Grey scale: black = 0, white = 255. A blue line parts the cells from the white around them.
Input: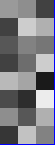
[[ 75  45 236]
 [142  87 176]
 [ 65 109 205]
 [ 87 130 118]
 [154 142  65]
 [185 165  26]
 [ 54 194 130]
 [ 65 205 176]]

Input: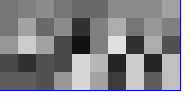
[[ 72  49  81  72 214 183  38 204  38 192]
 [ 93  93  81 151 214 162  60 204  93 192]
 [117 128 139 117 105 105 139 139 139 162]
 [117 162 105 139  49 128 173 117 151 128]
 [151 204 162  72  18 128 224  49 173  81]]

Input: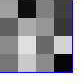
[[159  15 128  64]
 [ 96 171 149  55]
 [118 202 139   5]
 [139 223 106 211]]

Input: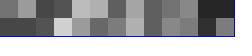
[[ 71  71  83 208 155 104 124 176  95 136 124  48 124]
 [115 155  71  83 188 176  95 165  95 115 136  38  38]]

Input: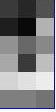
[[ 30   9 178]
 [ 58  39  81]
 [168  58 190]
 [146 104 136]
 [127 127 115]
 [212 224 236]]

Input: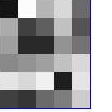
[[159  41  41 147 115]
 [ 64  53 106 125 204]
 [171  64  95 193  84]
 [137 147 159 193 216]
 [228 216 240  30 228]
 [ 21 252 181 216 106]]

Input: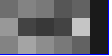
[[152  67  56  67 197  26]
 [110 131 121  86  98  26]
 [131 164 141 121  98  26]]

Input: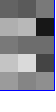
[[ 99  90 121]
 [121 109 109]
 [155 133 143]
 [175 184  23]
 [196 218  68]]

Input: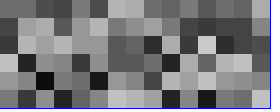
[[192  36 142 133  58 142  88  88 110  36 172  99 181 192  88]
 [121  58 142  36  99 133 192 181 160  36 133  24 121 110 192]
 [110 110  77  68 121  77 181 172 110  99 121  88 110  99 172]
 [151 133  12 121 110  24 151 133  68 181 160 192 151 142 133]
 [ 68 160 172  88 151 181 121 142 160 121  68  58  68  68 133]
 [ 58 181 160 181 151 151  88  99  46 172  58 202  46  68  77]]
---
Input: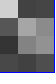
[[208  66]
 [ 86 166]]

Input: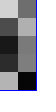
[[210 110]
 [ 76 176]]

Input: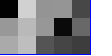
[[  2 209]
 [152 185]]

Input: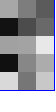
[[167 125]
 [ 18  76]]

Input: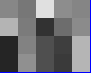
[[135 119]
 [180 123]]

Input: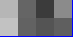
[[182 101]
 [194  98]]

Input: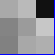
[[169 186]
 [132 155]]
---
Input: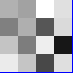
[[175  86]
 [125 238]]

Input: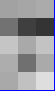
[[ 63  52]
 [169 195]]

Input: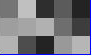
[[165 177]
 [ 77  35]]

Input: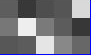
[[238 122]
 [ 92 229]]

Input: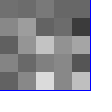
[[157  99]
 [149 195]]

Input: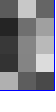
[[111 160]
 [133 185]]
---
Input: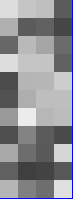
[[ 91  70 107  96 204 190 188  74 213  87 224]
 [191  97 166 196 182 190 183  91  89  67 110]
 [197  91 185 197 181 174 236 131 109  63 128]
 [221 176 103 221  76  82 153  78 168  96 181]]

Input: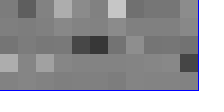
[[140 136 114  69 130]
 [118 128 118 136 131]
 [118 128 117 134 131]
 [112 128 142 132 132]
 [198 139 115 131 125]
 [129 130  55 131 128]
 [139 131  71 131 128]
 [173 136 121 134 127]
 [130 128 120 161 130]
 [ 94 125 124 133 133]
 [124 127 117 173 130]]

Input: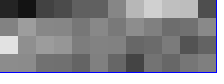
[[ 78 137  99 127]
 [189 113  83 118]
 [191 109 123 103]
 [208 128 107 115]
 [183 141 103  68]
 [134 121 129 102]
 [ 96 136 130 128]
 [ 96 119 125 100]
 [ 75 134 150 112]
 [ 66 135 156 113]
 [ 19 157 143 139]
 [ 36 130 226 140]]

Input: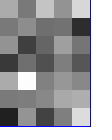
[[215  45 117  86 136 174 220]
 [147 114 159 126 151 169 127]
 [196 111 101  80 129 136  66]
 [121 141  63 111 253 125 148]
 [171 121 147  57 171 122  32]]

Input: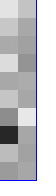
[[195 168 161 148 172 167 232 167 162 167]
 [227 199 170 220 168 197 141  39 188 155]]

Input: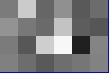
[[108  86 132 130]
 [ 89  93  32 118]
 [144 195 247 110]
 [102 106 206  89]
 [203 120  87 109]
 [123 147 123 128]]
